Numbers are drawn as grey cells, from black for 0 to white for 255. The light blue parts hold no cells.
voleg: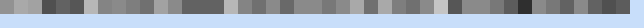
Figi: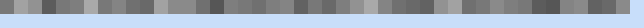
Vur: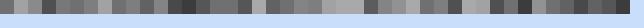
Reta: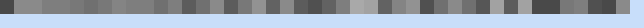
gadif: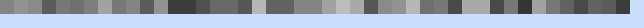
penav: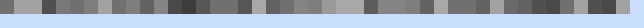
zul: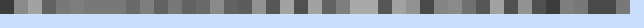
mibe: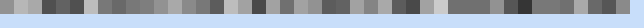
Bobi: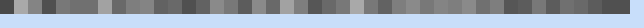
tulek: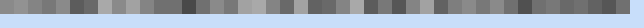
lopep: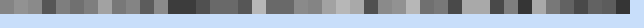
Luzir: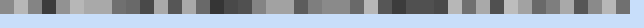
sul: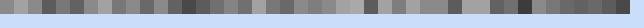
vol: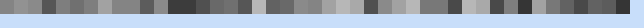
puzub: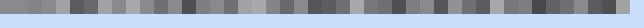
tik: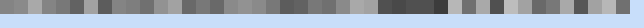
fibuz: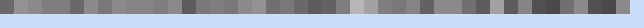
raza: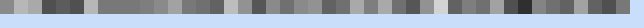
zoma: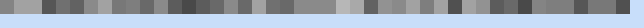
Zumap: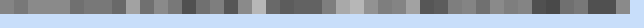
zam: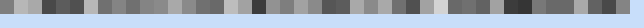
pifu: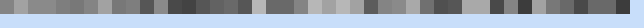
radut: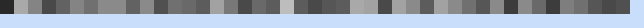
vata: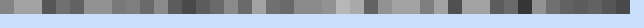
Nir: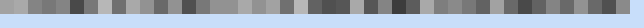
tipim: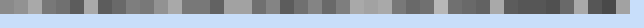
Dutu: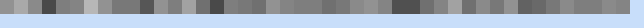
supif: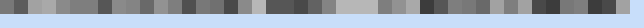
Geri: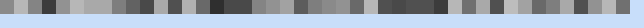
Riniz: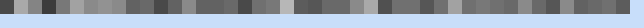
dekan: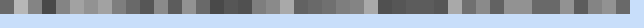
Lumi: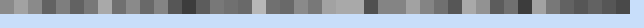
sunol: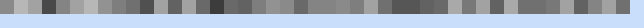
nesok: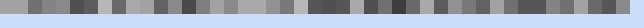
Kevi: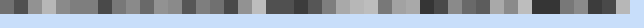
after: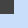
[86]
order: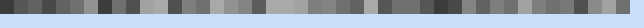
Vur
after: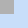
[105]
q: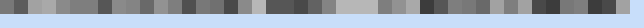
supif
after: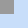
[169]
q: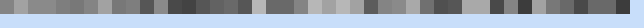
pifu

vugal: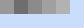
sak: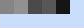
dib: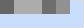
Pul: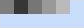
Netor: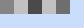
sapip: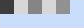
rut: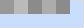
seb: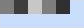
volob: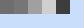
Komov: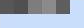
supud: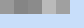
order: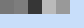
Pul
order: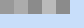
rut
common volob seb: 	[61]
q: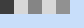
sapip
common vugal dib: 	[110]

